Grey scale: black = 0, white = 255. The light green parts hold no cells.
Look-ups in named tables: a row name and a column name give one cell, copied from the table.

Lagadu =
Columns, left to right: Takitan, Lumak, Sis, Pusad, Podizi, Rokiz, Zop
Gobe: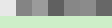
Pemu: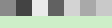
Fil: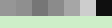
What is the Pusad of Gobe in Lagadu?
96
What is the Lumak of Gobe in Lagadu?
132
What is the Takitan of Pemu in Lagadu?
137
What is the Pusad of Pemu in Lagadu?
97
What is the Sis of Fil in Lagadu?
118
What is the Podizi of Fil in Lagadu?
166
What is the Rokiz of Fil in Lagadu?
205
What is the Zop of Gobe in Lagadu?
103

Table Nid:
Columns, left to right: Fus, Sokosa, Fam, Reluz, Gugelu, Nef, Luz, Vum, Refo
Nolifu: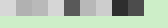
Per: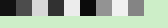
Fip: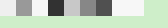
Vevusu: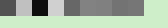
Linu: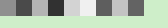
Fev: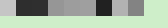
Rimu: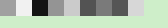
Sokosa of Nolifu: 177
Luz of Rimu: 122
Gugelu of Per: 236
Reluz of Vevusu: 208
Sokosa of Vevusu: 192
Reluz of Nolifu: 214
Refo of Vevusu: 118
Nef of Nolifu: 184
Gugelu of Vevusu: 103
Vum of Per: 240
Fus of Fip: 239
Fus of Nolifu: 215
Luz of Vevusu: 128
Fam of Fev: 47
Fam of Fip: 246
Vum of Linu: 195

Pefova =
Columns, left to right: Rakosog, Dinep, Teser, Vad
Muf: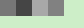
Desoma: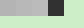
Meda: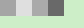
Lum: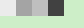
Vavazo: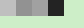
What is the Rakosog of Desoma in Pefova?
180
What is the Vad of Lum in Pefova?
65
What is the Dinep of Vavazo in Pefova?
146
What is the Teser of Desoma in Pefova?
187
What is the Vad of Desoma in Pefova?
49
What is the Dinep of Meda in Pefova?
223
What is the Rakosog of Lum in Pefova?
235
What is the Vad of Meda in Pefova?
105
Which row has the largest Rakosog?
Lum

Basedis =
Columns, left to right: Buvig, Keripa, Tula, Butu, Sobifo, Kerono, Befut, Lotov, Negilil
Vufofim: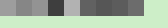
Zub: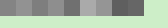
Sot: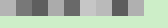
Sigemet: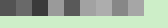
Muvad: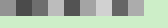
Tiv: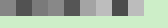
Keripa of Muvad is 75
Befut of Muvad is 209
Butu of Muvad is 188
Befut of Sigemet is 173
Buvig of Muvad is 146
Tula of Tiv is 122
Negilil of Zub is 102
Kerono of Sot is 198
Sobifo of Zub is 112
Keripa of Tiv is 82

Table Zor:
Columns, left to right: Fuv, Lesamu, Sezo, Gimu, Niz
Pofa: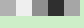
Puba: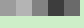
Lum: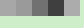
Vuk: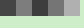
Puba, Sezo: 130
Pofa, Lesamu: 239
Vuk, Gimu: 117
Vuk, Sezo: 61
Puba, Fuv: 156
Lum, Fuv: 167
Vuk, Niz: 176

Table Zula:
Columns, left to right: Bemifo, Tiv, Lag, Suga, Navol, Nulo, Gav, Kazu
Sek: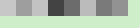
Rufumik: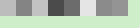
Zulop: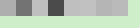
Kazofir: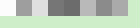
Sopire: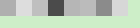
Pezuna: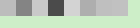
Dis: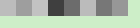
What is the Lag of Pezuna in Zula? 201
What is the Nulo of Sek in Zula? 187
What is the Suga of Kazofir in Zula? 118
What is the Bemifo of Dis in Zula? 188
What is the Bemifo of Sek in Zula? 199
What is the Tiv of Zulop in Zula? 115
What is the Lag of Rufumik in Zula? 194
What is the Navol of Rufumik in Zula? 108
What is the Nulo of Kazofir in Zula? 185
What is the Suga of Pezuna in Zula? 75
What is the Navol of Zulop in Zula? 191
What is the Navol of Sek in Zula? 108
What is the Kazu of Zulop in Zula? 186
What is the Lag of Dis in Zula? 194
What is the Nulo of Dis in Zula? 187

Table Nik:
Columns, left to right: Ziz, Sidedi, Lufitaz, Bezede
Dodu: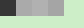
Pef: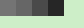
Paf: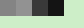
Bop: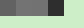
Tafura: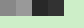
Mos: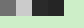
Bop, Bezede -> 46
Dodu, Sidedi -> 170
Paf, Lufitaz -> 57
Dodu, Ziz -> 54
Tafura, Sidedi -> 153
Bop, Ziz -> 98
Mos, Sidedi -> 203
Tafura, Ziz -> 136
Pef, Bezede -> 38
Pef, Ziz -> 116
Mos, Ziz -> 112
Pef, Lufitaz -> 74
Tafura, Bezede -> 50
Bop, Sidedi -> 115
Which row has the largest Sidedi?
Mos

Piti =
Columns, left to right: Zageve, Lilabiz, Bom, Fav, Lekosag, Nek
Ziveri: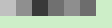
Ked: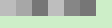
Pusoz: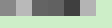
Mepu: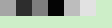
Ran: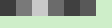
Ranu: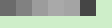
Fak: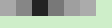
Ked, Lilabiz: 167
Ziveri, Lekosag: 142
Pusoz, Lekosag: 63
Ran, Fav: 107
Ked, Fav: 190
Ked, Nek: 118
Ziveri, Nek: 109
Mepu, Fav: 4
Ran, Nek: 88
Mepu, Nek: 226
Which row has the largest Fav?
Ked

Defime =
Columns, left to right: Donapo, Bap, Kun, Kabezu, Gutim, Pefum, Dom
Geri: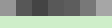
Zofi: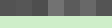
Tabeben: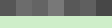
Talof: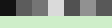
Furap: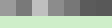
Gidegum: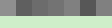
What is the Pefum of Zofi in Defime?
104
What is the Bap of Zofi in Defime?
86
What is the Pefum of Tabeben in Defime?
95
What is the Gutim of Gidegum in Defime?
128
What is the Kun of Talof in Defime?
117
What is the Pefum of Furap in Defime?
91
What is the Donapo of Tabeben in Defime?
86
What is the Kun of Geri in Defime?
68
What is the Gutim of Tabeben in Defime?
88
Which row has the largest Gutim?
Gidegum

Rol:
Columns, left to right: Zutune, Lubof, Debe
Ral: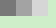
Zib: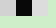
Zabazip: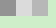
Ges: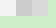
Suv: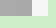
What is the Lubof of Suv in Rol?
169
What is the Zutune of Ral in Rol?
120
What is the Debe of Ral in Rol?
214
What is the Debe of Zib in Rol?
220
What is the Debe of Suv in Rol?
246
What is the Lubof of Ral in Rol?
163
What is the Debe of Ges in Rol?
217
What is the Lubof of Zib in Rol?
8
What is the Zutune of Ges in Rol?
243

